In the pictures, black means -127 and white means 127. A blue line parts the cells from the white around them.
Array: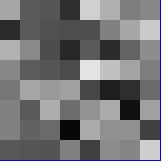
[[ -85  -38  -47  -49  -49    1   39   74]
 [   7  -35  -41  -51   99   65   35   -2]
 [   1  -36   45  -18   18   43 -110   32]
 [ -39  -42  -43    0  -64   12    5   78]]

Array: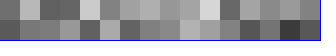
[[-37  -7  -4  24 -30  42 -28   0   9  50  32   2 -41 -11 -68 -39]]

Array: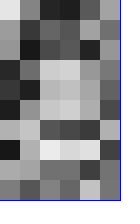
[[  28  -71  -26  -42   34  -15]
 [ -87  -18   77   82   24   -7]
 [ -98   19   71   79   46  -53]
 [-104   49  107   88   96  -62]
 [  -2  -41    2  -25   66  -10]]

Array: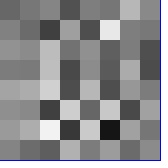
[[  1 -20 -63  31 -49 104  -1  -7]
 [ -3  -5  62 -54  12 -37  43 -51]
 [ 15   9 -63  78 -25  72 -54  33]
 [  4 -19 -33  49  -3  28 -20  11]]

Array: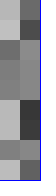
[[ 64 -51]
 [ -2   7]
 [ 57 -72]
 [  0   7]]

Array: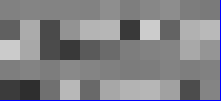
[[-31  43 -53  19  52  54 -70  76 -28  49  57]
 [ -1   3  -2   9   4   0  -3  -2   3  -1   1]]

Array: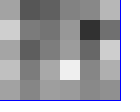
[[ 79  -4 -11  23 -78 -15]
 [ 64  -3  40 111   6  47]]

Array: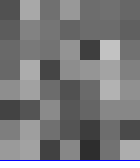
[[-35   2 -10 -27 -19 -19 -31]
 [-23  44 -58  13  21  35   0]
 [-60 -43  10 -40 -26   7   7]
 [ 26  34 -62   7 -82 -13  45]]
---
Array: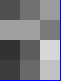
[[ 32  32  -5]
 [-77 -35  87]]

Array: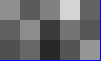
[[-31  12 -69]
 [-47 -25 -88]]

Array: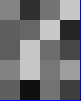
[[-32 -25  73]
 [-34  70 -18]]

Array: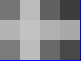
[[ 52  66  48]
 [ -4  60 -22]]

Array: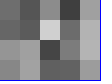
[[-25 -36  80]
 [ 21  32 -58]]

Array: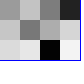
[[  70   -7   45]
 [  91  103 -124]]

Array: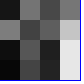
[[  -2  -61  -33]
 [-113  -41  -96]]

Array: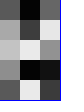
[[ 41 -66 103]
 [ 67 106  18]]
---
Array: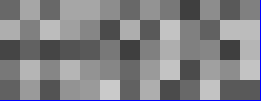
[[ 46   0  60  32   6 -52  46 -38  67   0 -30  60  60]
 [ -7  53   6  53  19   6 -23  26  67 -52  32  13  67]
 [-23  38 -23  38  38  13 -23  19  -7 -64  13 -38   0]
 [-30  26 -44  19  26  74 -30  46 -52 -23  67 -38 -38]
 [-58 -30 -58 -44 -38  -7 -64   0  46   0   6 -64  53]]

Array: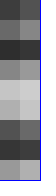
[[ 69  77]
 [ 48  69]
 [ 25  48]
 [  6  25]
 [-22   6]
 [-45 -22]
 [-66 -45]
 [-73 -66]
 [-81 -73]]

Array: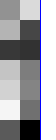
[[ 117  -15]
 [  82    4]
 [  68   -2]
 [  52  -57]
 [  18   90]
 [ -37 -127]
 [ -71  -77]]

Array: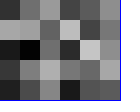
[[  39   32  -29   61  -59   -8]
 [ -72   -1   47   -8  -23   39]
 [ -78  -16   26  -59  -36   14]
 [ -96  -52    6 -102  -44  -36]
 [-102 -124  -16  -84   69   14]]

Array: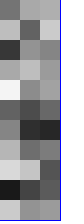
[[ 116   12   34]
 [  89   69  -43]
 [  75   19   27]
 [  62  -29   75]
 [  54  -17   -3]
 [  41   62   27]
 [   5  -80  -88]
 [ -11   41   47]
 [ -29  -51  -23]
 [ -72   19    5]
 [-102  -59  -36]]

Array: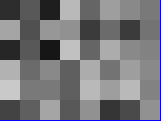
[[  73   -6   -6  -32   57   30   57    2]
 [  50  -20    9  -32   44  -12   30    9]
 [  37  -47   23   17  -68  -20  -68  -12]
 [ -60  -32   37  -39   17  -74  -53   17]
 [ -82  -39  -97   57  -26   30    9   -6]
 [ -89  -39 -105   65  -26   44    9    2]]

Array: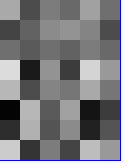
[[  92 -101   19  -67   84   25]
 [  76  -75   -3  -59   61   25]
 [  55  -51    4   -9   41   -9]
 [  41  -51   -3  -22   33  -16]
 [ -16  -37  -16  -29   -3  -22]
 [ -59  -29   11   19    4  -51]
 [ -82   49  -43   11  -94  -43]
 [-123   55  -37   33 -107  -67]]

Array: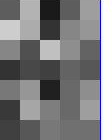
[[  77   44  -76    6   22]
 [   6  -47   64   14  -28]
 [  -7   22  -95  -22   14]
 [ -34   51 -101  -34   30]
 [ -63  -40   -7  -15  -15]
 [ -70   38   -1  -22   30]
 [ -76  -55  -63  -28  -40]]
